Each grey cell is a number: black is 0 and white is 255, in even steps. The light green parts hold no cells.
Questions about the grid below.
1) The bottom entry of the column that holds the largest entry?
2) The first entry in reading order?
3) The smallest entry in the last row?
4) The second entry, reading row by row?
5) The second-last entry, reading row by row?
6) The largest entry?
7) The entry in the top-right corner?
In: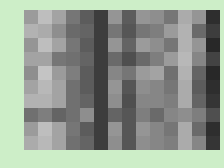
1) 184
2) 155
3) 53
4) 190
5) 134
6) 196
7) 46

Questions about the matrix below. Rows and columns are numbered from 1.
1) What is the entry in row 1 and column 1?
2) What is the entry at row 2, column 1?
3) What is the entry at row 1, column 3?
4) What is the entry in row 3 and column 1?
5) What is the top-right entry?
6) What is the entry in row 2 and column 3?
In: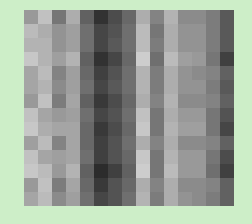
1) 153
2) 187
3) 118
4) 179
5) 89
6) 147

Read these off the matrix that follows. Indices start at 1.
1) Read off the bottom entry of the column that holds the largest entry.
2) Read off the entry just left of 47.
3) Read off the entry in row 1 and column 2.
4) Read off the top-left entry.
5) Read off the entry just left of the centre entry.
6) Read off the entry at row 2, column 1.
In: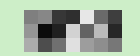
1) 157
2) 55
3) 135
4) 127
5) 32
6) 149

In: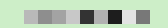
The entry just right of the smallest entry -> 227
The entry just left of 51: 200

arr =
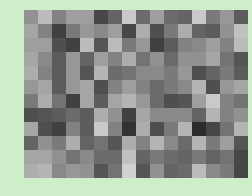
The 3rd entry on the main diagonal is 79
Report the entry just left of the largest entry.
115
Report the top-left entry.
145
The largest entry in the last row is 209
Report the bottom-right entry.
71
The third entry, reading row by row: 130
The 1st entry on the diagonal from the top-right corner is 92
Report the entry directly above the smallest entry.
100
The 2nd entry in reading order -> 187
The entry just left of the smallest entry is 180
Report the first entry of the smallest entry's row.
165
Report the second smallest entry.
51
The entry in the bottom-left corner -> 173
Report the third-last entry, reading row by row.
137
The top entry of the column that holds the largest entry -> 201
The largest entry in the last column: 193
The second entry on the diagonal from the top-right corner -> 145
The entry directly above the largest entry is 193
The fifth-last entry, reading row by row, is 107
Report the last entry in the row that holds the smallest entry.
180
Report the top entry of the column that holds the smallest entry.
201

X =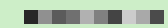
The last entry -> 75
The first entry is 39
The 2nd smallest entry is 68

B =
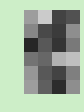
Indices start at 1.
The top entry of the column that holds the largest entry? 203
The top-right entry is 81
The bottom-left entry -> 157
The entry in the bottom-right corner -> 142
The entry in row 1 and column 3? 67
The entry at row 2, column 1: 135
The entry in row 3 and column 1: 38

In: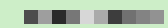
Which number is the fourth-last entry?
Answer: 61
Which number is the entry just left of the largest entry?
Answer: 119
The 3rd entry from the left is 42

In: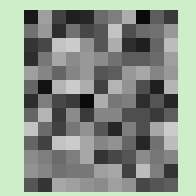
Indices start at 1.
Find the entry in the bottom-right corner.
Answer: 93
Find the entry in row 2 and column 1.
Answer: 113
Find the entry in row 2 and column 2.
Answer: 152
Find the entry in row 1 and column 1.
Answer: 24
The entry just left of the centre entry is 10
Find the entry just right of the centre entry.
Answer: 119
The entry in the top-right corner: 58
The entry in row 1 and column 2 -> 159
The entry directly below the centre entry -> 133
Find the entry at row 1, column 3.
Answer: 65
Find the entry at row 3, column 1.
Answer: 52
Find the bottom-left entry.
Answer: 85

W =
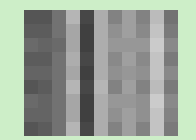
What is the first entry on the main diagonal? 85
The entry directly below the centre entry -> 181
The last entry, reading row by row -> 122
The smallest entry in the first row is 71
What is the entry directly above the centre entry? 173
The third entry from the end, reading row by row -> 130
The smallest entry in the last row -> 71
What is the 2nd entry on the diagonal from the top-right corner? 195
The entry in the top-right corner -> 114
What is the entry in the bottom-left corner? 85
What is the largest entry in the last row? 195
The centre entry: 173
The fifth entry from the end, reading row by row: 130

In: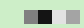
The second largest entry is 164
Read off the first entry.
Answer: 128

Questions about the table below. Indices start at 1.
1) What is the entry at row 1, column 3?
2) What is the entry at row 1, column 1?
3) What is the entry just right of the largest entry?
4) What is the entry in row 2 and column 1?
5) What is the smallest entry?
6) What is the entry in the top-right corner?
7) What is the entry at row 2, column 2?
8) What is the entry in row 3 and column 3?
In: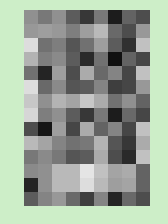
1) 144
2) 144
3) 193
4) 152
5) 16
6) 77
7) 158
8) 126

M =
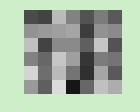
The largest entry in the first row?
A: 186
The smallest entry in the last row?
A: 22
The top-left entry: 75
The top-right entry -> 89
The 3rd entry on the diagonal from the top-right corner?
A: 95
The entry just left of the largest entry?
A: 95
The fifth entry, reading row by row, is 83
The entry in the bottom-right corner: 173
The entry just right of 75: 67
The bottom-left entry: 153
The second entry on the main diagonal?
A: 153
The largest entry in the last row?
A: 219
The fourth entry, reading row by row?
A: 130
